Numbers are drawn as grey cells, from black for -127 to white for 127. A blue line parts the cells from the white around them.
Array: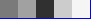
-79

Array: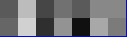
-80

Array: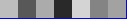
43

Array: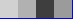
-65

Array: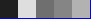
-16

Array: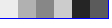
7
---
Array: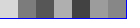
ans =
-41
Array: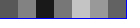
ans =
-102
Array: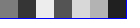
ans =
109
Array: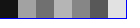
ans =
-15
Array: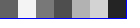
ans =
-7
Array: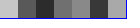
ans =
-83
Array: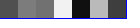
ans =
-14
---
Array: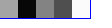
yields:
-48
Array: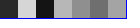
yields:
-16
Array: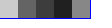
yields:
-95
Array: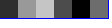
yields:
-126
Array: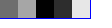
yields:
-82
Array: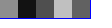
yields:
64
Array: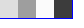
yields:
123
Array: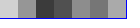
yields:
-9
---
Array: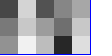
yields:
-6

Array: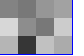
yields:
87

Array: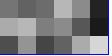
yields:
43

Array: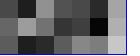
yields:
-25

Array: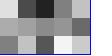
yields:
44

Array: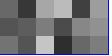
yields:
-43

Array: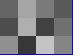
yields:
-50

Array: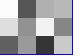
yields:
94
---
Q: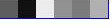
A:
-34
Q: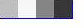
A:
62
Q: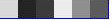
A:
88
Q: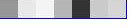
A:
22
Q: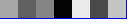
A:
39
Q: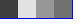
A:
-65
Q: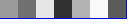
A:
27
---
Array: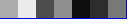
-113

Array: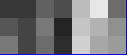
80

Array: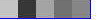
36

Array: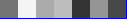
-75

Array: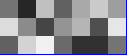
-78

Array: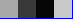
-70

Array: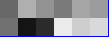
107

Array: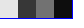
-72

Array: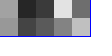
-37

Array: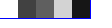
-32
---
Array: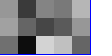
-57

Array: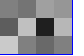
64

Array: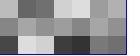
6

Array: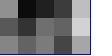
-16

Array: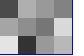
14

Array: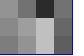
30

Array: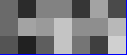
14

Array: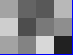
-50
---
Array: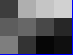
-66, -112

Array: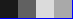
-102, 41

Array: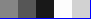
5, 82

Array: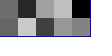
-17, 3

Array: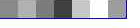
9, 29

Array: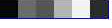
-121, -84

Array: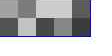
34, -67

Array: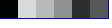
-124, -39
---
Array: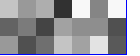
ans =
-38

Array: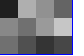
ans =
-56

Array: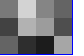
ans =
38

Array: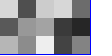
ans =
3

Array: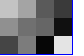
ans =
100

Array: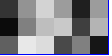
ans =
-105

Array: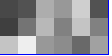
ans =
33

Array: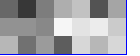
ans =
87

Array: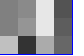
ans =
-24

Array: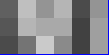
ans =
31
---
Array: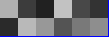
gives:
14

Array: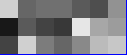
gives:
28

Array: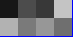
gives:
-16

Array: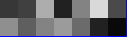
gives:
-118

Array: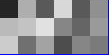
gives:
26

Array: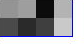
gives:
73
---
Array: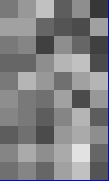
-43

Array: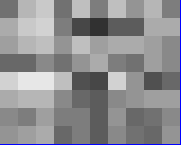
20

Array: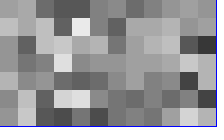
52

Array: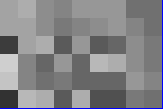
-15

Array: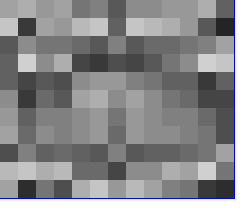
-82

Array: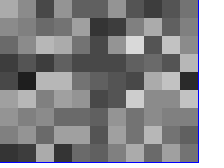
-12
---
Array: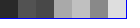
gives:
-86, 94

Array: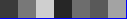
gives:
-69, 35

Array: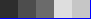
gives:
-82, 70

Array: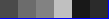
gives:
-53, -84

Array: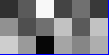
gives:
-79, 46

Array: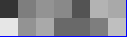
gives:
-75, 63

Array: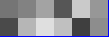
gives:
-10, 13
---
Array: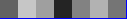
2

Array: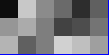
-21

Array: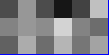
-105

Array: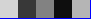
2

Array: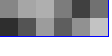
-3

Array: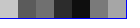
-113
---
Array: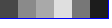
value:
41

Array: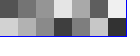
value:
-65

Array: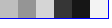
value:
85

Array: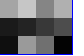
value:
-112

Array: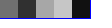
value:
-79

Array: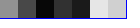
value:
-78

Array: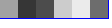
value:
-51

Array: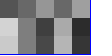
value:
-1
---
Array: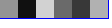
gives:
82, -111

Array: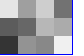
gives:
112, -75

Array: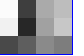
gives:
123, -88

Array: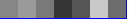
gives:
73, -73

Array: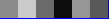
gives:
74, -115

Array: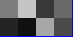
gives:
69, -111

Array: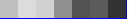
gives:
92, -77
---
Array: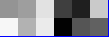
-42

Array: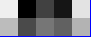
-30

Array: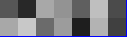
51

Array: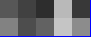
69

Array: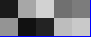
61

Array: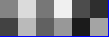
-100

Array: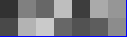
-34

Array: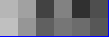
-19

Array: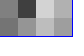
61

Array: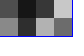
50
